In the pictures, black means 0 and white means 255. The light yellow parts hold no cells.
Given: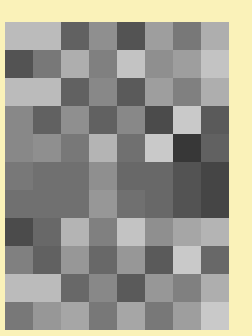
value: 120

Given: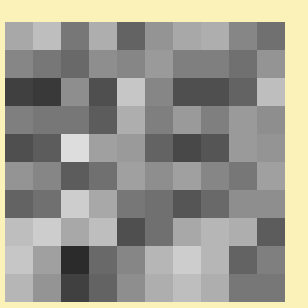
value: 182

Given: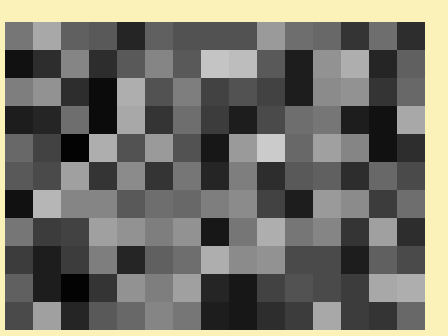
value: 74

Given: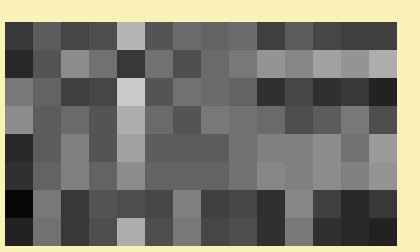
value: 34

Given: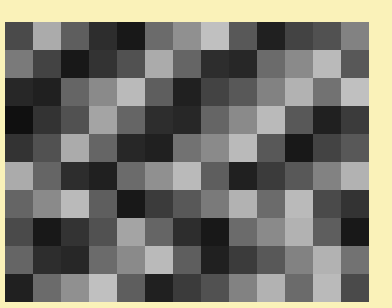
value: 32

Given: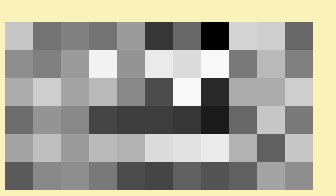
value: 90

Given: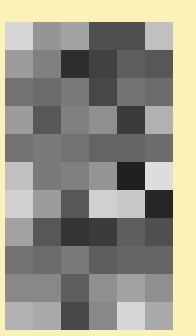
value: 177
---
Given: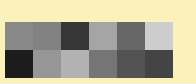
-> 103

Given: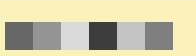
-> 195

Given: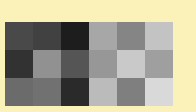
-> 133

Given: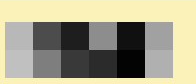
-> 16

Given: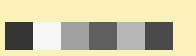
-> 183

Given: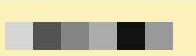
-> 18
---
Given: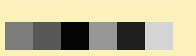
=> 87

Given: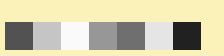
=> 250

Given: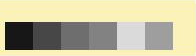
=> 71

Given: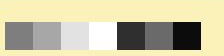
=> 226

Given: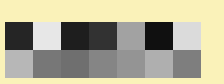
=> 111

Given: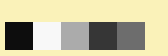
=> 13

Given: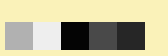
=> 177

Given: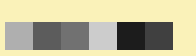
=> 92

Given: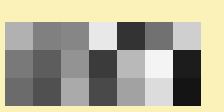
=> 170

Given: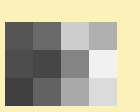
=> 241
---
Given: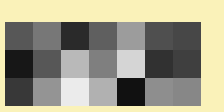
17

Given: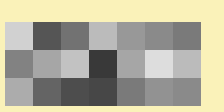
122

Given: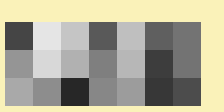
156

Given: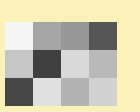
224

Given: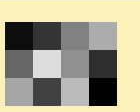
65

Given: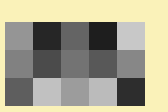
156

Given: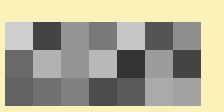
90

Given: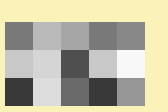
105
